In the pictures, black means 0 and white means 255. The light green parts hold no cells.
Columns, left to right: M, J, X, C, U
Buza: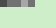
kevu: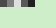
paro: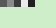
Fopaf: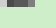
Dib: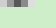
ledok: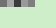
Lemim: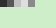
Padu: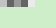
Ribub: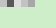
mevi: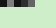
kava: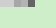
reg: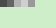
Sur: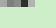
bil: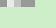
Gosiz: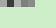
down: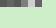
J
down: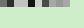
M
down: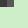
X

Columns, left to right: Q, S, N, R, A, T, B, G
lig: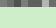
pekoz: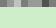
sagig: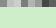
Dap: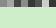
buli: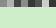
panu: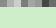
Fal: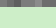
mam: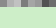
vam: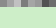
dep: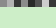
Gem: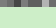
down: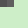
T
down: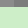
R
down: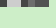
B
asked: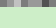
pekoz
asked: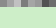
vam
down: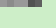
T
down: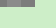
R

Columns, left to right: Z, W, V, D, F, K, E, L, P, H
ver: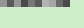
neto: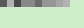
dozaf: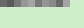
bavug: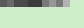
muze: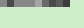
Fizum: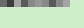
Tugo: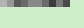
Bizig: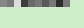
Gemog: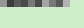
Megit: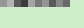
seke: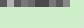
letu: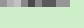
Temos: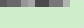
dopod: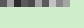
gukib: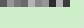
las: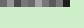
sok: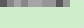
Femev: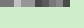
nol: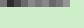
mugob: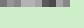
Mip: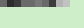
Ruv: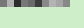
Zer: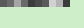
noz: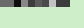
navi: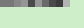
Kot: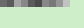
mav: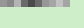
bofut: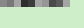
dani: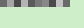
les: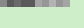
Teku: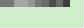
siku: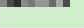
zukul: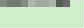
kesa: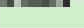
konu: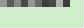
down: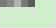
P
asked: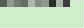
gukib

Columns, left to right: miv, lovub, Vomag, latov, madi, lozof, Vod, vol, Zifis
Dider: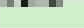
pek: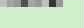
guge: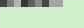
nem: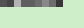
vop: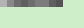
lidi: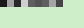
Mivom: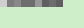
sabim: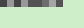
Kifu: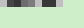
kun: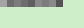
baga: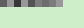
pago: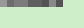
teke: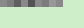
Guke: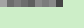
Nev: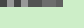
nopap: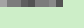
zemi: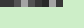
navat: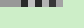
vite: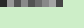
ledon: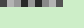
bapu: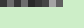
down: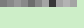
vol
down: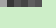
Zifis
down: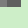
Vod
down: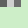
latov
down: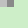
lozof
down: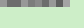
latov

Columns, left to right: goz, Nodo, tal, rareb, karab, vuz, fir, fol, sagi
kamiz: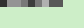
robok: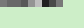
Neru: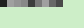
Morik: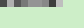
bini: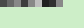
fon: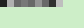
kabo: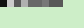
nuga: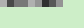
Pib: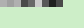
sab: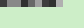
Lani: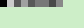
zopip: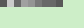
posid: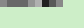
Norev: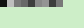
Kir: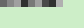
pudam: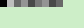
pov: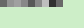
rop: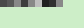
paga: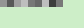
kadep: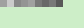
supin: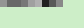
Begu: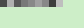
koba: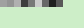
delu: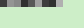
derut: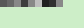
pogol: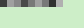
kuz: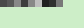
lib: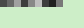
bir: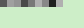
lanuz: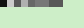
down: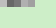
vuz
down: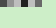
fir
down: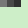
rareb
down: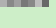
vuz
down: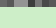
karab

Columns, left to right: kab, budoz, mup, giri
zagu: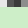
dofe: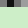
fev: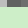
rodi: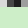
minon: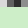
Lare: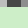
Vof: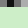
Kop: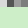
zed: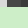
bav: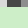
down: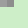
giri
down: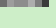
giri
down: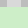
kab

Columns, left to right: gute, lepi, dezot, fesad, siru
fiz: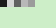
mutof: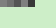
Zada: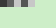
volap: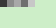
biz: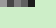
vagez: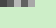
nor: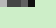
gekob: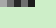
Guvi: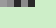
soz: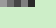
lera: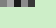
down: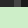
dezot
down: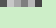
dezot
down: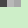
gute
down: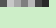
dezot
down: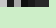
siru
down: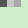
dezot
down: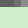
fesad

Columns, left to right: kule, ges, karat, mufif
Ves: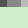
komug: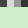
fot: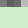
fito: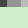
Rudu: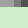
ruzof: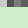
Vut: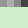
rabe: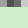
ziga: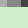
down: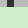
mufif
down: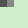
ges
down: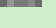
karat

